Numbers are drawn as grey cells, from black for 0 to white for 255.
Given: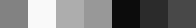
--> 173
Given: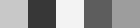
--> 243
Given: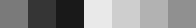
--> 25
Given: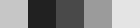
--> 73
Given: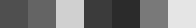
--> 208
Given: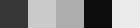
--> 173
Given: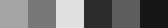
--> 224
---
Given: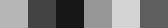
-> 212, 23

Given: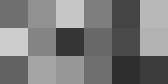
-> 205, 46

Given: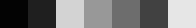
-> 230, 3

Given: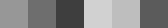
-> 209, 62

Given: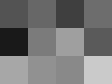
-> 202, 25

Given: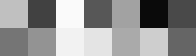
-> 250, 10

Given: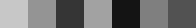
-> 199, 20

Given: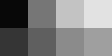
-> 226, 8

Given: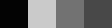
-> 202, 3

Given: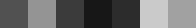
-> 202, 23
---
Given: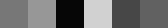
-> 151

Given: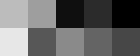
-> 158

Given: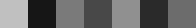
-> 22

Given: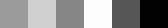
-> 208

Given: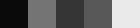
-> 116

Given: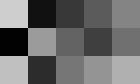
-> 17

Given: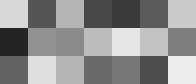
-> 85
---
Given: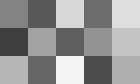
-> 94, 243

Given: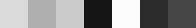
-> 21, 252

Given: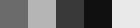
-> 57, 233

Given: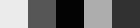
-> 3, 235

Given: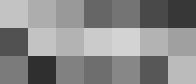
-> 203, 211

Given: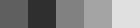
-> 129, 224

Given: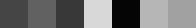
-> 216, 216

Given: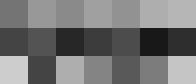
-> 60, 205

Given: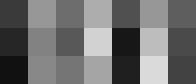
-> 210, 218

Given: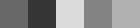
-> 219, 219
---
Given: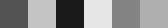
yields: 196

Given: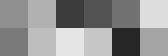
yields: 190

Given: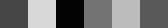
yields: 215

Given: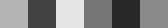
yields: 66

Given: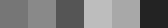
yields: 137

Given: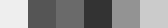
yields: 85

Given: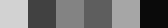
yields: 65
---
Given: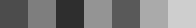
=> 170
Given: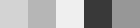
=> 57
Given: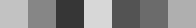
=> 107
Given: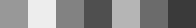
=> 107
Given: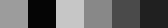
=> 74
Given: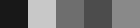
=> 76
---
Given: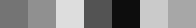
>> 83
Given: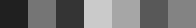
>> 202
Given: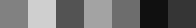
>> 163
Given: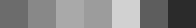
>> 156
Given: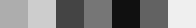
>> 118
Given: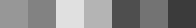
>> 180
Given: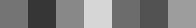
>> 214
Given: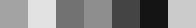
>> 142
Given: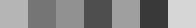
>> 78
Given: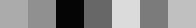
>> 103
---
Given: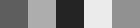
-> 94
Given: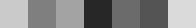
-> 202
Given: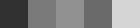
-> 49
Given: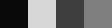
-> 9
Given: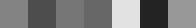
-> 131
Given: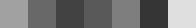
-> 161
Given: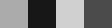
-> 171
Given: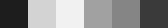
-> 29
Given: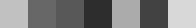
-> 193
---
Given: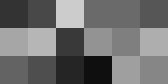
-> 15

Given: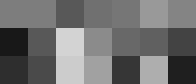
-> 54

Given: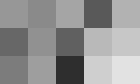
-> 46

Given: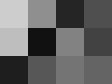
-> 87

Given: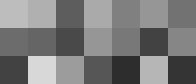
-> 45

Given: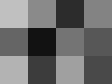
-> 60

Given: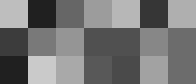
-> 74

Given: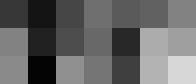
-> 63

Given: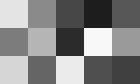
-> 235
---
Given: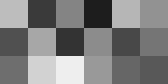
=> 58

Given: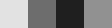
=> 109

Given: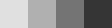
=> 176

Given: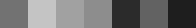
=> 196

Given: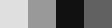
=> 153

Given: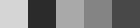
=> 43

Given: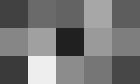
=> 106
